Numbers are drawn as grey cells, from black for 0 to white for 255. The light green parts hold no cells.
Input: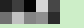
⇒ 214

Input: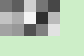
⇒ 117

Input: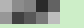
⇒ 42

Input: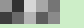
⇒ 167

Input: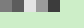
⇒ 155

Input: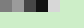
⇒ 17

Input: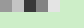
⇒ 131

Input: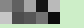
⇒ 21

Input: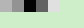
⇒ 98
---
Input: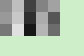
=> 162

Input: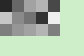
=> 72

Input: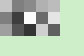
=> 188

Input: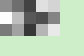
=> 212

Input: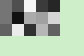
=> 38

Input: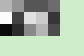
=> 108

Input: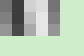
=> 116
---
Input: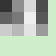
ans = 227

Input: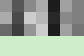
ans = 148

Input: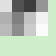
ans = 203

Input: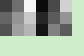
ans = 181

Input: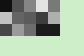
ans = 109

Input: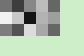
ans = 220

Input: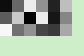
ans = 145

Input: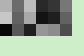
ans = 31

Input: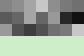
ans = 61
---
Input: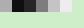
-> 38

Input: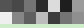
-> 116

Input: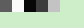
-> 7

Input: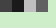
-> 191

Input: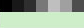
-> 46

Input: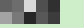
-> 217
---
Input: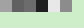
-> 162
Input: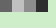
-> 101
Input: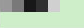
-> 153
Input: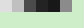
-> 223
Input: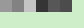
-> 153
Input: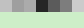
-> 193
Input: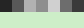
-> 37
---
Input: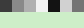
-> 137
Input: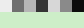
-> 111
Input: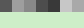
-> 158
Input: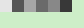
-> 86
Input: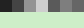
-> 68
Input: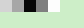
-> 167
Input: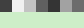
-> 241
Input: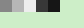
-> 182
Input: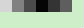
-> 129
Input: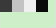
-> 195
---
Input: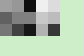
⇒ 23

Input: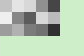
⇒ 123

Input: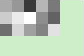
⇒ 160

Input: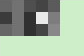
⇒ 48

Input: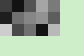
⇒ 112

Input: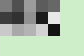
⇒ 179

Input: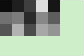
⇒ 75

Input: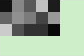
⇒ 49
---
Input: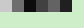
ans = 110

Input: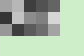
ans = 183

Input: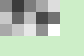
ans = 60

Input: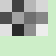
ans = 65

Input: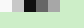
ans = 200

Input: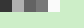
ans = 176

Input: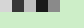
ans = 55

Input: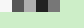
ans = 87
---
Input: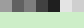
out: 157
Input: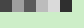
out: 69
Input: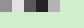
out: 145
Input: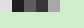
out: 223
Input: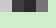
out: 202
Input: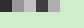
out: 46
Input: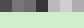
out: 76
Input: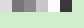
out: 221
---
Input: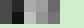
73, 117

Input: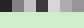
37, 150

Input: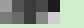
158, 207

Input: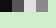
13, 138

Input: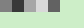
128, 98

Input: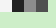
244, 79
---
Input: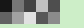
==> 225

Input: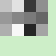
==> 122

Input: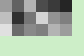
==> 118

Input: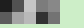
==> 185

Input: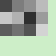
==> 47

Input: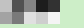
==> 224
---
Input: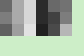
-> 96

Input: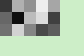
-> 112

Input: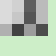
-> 176

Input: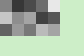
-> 98

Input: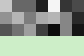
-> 83

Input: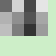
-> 190

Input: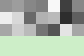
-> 166

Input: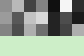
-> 131
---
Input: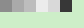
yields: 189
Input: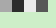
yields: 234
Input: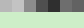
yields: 140
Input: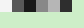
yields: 25
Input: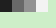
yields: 146
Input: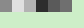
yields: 179
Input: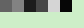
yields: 28
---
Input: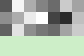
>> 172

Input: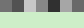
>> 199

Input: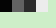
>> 43

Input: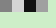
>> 17

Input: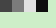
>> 225

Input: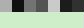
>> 115

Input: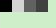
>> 97
